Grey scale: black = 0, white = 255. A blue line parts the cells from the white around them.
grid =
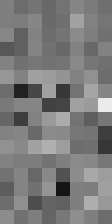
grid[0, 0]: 127
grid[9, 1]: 133
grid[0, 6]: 122
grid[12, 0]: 114
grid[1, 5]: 162
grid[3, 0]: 87
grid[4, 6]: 118
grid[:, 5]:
[134, 162, 139, 130, 137, 130, 115, 161, 115, 119, 109, 139, 140, 127, 127, 142]
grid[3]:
[87, 96, 131, 113, 104, 130, 104, 130]
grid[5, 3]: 156
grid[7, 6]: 155
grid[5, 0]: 150
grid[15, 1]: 113
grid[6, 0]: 108
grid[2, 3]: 109
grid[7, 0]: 121
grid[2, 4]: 116
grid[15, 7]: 108
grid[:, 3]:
[104, 106, 109, 113, 114, 156, 161, 65, 154, 139, 176, 114, 136, 149, 100, 101]
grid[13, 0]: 93
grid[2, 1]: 96
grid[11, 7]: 119
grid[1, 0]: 126
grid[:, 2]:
[116, 134, 130, 131, 119, 160, 71, 134, 130, 105, 162, 125, 103, 113, 78, 127]
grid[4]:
[130, 113, 119, 114, 116, 137, 118, 112]
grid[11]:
[130, 124, 125, 114, 127, 139, 135, 119]

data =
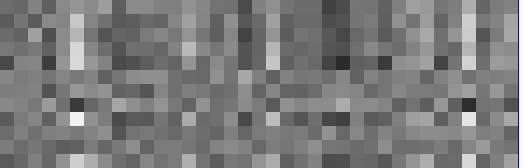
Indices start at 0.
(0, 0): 108
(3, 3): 96
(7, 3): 154
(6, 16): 111
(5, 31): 130
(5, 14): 104
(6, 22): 108
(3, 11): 102
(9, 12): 104
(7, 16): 118
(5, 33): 113
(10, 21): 128
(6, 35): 151
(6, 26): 105
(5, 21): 118
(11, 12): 122
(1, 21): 105
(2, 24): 71
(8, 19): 188
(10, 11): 123
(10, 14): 107
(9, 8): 84
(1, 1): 116
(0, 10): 137
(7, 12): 120
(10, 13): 117
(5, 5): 120
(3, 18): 101
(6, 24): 137
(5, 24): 134
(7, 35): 117
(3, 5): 215
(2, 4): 140
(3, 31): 113
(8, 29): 158
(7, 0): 136
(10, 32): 105

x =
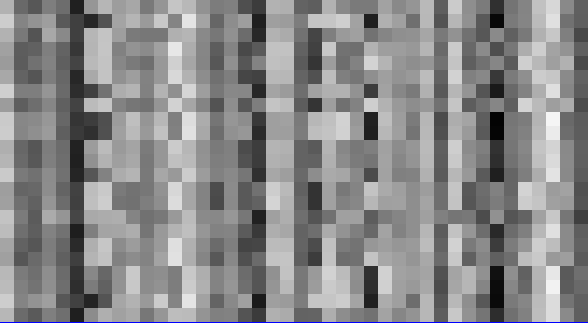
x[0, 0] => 178
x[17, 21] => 100
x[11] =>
[181, 106, 88, 127, 110, 32, 145, 178, 159, 168, 120, 150, 192, 186, 147, 126, 129, 82, 60, 177, 173, 99, 98, 176, 140, 123, 117, 163, 135, 148, 184, 93, 201, 145, 120, 46, 114, 131, 191, 218, 138, 96]
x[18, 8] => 129
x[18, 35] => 96
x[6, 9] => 180
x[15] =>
[195, 123, 91, 171, 149, 70, 169, 172, 174, 132, 113, 120, 153, 187, 138, 136, 151, 119, 33, 160, 174, 111, 84, 113, 160, 160, 93, 123, 133, 143, 160, 128, 117, 120, 76, 145, 85, 99, 161, 199, 118, 64]
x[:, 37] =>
[132, 133, 121, 173, 207, 143, 130, 211, 124, 129, 135, 131, 126, 211, 204, 99, 127, 149, 189, 97, 103, 134, 129]
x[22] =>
[183, 107, 90, 127, 111, 31, 140, 175, 161, 169, 119, 150, 189, 187, 148, 128, 130, 84, 59, 176, 171, 99, 100, 174, 141, 124, 114, 163, 134, 147, 183, 93, 200, 146, 117, 45, 112, 129, 189, 220, 138, 95]
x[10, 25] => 120
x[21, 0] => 205
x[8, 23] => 192
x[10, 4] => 108
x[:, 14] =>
[146, 164, 137, 134, 133, 141, 158, 132, 172, 168, 145, 147, 156, 131, 131, 138, 150, 139, 133, 174, 176, 162, 148]
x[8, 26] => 33
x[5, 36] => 123
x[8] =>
[202, 135, 138, 151, 103, 53, 61, 79, 156, 191, 149, 183, 127, 221, 172, 117, 150, 141, 57, 159, 161, 122, 183, 192, 210, 151, 33, 190, 157, 123, 182, 75, 173, 164, 94, 3, 118, 124, 180, 245, 105, 92]
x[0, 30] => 185
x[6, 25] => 146
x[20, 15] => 131
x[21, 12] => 132
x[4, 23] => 157
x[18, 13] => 174
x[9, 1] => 134
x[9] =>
[204, 134, 143, 155, 95, 58, 48, 80, 160, 186, 153, 193, 129, 225, 168, 109, 145, 151, 43, 159, 158, 124, 190, 195, 209, 156, 31, 183, 159, 116, 184, 79, 178, 154, 90, 5, 120, 129, 184, 235, 109, 93]
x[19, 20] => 194
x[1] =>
[205, 132, 147, 158, 89, 64, 39, 82, 164, 181, 154, 200, 132, 228, 164, 102, 141, 158, 31, 159, 156, 125, 196, 197, 207, 162, 31, 176, 160, 111, 184, 83, 182, 145, 89, 8, 122, 133, 187, 224, 113, 95]
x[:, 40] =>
[137, 113, 127, 147, 177, 138, 134, 172, 105, 109, 137, 138, 137, 162, 154, 118, 138, 138, 158, 90, 92, 116, 138]
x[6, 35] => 25

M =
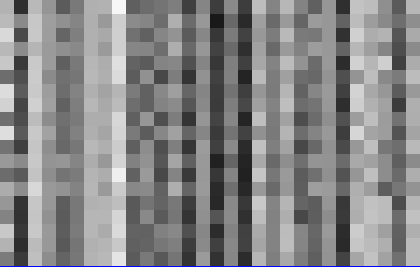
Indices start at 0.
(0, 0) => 179
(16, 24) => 44
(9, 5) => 129
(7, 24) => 46
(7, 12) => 139
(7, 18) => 160
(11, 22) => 148
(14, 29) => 182
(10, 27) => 119
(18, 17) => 44
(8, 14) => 150
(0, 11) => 116
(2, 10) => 97
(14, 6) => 177
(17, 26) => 187
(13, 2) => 216
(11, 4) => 150
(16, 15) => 44
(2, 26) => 173
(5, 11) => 72
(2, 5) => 127
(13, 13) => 101
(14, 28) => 77
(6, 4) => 109
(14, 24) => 56
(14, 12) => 120
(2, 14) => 135
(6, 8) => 181
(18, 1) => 58
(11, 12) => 165
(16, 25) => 204
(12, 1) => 90
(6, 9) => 123
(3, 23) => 152
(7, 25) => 206
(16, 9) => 99
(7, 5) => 126
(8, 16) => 134
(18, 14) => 155

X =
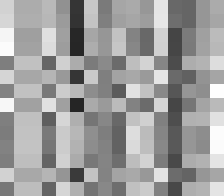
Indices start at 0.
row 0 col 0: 210
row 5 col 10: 154
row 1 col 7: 127
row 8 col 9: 193
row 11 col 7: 132
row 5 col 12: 106
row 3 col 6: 173
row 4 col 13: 173
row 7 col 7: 154
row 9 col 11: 133
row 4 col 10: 211
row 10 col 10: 190
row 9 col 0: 124
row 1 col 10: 157
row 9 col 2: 194
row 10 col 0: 130
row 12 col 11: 227
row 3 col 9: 135
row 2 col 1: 159
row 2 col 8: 194
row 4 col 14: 179
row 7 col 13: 118
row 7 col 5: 37
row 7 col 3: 225
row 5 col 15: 165
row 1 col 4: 155
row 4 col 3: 101
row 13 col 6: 115
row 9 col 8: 98
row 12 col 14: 150
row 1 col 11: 230
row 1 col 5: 51
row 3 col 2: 162
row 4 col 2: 193
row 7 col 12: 70
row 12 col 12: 108
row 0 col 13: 101
